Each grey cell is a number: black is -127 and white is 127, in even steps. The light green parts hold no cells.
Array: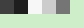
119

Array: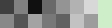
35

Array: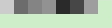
4

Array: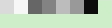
-25

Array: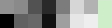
-23

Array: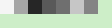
-89
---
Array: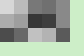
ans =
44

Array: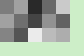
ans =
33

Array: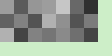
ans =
-29

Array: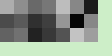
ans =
-52

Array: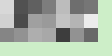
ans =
81

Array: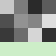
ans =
-48

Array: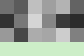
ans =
-77

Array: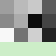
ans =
9

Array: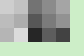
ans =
60
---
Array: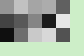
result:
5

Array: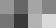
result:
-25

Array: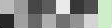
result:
106

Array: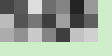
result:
31

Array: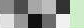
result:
38

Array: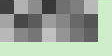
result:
6

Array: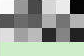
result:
46
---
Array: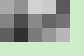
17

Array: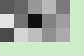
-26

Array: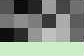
-114

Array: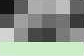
-37

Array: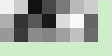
77

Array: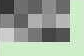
-17

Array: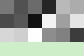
-46

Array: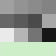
19

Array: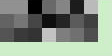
17

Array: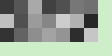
-41
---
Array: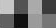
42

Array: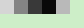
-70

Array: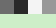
116

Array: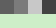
72

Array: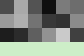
-44

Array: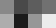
-34

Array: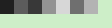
-71

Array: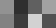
-31

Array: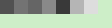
-26
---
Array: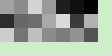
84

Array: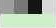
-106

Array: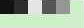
100

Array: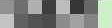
48

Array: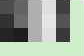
47

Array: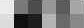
-50
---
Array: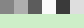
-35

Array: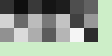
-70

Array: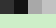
40

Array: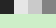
74

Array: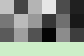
52

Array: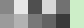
-48

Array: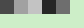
67
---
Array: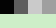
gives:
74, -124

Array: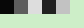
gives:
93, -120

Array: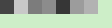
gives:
72, -73

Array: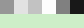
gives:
125, -103

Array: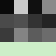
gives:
74, -117

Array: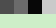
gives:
74, -120

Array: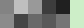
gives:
63, -95

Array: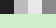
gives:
104, -94

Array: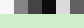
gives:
119, -115

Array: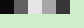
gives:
101, -117
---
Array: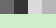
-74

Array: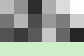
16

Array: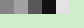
34

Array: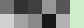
-78

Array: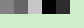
-25

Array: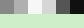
48

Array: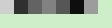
-79
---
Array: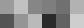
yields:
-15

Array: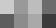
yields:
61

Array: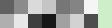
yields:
4

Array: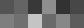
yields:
-77

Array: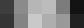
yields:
-3

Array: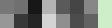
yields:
-58

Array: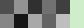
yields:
-14

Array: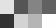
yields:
4
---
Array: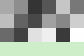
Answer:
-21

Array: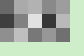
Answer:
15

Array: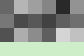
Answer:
-46

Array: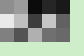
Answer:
0

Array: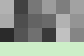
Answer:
-85

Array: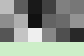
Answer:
-42

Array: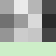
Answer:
21

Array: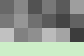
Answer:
65

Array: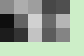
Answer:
-99
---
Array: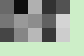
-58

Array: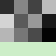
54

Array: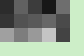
32

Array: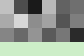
5

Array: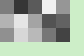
16

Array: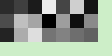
-92

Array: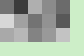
41

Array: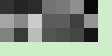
1

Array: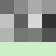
51

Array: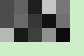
55
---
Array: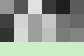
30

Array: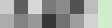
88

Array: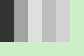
96

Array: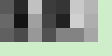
32

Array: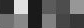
-101

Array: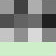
-20

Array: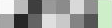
-65
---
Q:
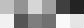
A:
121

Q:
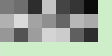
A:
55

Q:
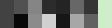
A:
39

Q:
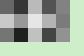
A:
51

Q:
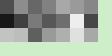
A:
110

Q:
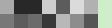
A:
13

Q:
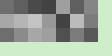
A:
59

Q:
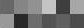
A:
-31

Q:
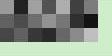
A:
-79

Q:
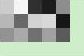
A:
88
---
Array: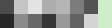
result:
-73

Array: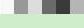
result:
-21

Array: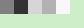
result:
0

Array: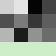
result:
-100

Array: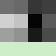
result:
-102

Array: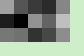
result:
-98

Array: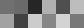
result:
-62

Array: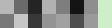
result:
-91
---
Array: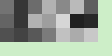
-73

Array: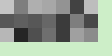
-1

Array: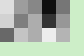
29

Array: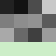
-109

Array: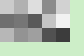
49

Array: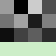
-125

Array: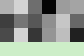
83

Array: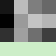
60

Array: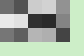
-45
